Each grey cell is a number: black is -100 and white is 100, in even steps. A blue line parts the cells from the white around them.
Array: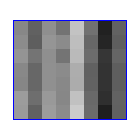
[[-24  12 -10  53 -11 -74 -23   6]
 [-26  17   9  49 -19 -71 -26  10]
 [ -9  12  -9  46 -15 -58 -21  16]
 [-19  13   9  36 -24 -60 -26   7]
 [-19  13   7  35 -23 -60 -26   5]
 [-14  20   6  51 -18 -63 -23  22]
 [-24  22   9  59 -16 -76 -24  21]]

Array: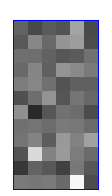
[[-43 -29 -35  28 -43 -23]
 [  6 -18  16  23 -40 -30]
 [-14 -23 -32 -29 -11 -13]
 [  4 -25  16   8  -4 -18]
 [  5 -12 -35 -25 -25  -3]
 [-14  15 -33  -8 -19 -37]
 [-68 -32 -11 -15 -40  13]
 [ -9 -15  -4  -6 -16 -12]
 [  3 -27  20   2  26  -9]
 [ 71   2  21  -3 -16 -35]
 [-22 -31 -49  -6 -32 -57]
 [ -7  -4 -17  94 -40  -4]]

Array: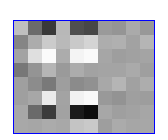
[[-16 -55  44 -38 -44  21  17  33  19  50]
 [ 35  59  45  58  66  36  38  27  42   4]
 [ 75  97  35  91  96  30  24  26  29  28]
 [ 16  42  21  35  27  29  29  33  25  -7]
 [ 10  -5  24   9  14  32  42  26  36  25]
 [ 31  84  28  90  95  20  15  25  23  25]
 [-17 -54  27 -79 -90  31  25  27  30  31]
 [ 30  34  32  54  58  24  34  30  31  32]]

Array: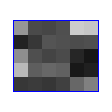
[[-42 -45 -38  60  55  18]
 [-57 -34 -37 -40 -38 -73]
 [-38 -47 -41 -70 -83  11]
 [-26 -19 -24 -81 -75  45]
 [-54 -58 -50 -19   0 -57]]

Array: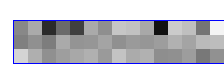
[[ 33 -66 -17 -50  33  12  55  51  32 -87  59  50  -8  91   7]
 [ 13  -2  33  16  18  29  13  21  18  23  39  29  46  48   0]
 [ 37  13  24  32  38  21  53  34  39  11  13  23  -6  14  66]]

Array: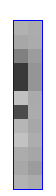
[[ 35  39]
 [ 34  31]
 [ 22   0]
 [ 17 -55]
 [ 17 -55]
 [ 33  51]
 [ 34 -41]
 [ 31  43]
 [ 36  52]
 [ 30  35]
 [ 22  32]
 [ 34  40]]

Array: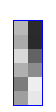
[[-66  45]
 [-67  33]
 [-23  70]
 [ 10  38]
 [ 87  -3]
 [ 81  25]]

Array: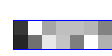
[[ 97  30  50  50  43   2 -57]
 [-12  81  54  -1  99  38 -71]]
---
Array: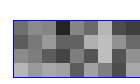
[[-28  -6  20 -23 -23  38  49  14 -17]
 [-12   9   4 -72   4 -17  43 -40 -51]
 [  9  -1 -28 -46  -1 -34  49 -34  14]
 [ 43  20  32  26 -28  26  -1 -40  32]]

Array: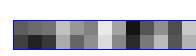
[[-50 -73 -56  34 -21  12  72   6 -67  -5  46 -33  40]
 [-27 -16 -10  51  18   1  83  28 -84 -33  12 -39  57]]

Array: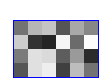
[[-33  76  87 -50  48 -10]
 [-10  43  54 -33  32   6]
 [ -4  76  71 -27  21 -66]
 [ 60 -61 -72  92 -16  97]]

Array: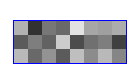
[[-29  -1 -23  60 -40 -12  -1 -50]
 [ 40 -61  -7 -18  77  30  25  35]
 [ 45 -18  15 -29  50  10  45   5]]

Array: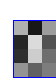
[[-70  72 -36]
 [-64  61 -13]
 [ 16 -24  -2]
 [ 38 -81  22]]

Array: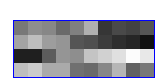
[[-76 -76 -28  17  11  54  64  76  98  82]
 [ -6  11   6 -17   0  38 -58 -43 -48 -33]
 [ 28  49  23  17 -33 -38 -53 -64 -70 -87]
 [ 49  59  33  33 -12 -17   6  43 -23  -6]]

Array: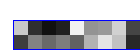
[[-52   3 -18  -2 -24  40  79  52 -69]
 [ 58 -63 -87 -75  89  15  20  64 -46]]

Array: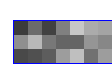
[[-54 -16 -49   0  56  34  29]
 [-43 -37 -27  23  50 -11  23]
 [ 12  44  -6 -21 -21  17   6]]

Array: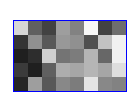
[[-76 -65  62  -9  -3  42 -19  89]
 [-71  24 -31   7  -3  79   7   2]
 [-59  13 -31  19  13 -37  52  89]
 [-54 -76 -25  36  30  42  30  74]
 [ 68 -25 -48  24   2  94 -48 -14]]
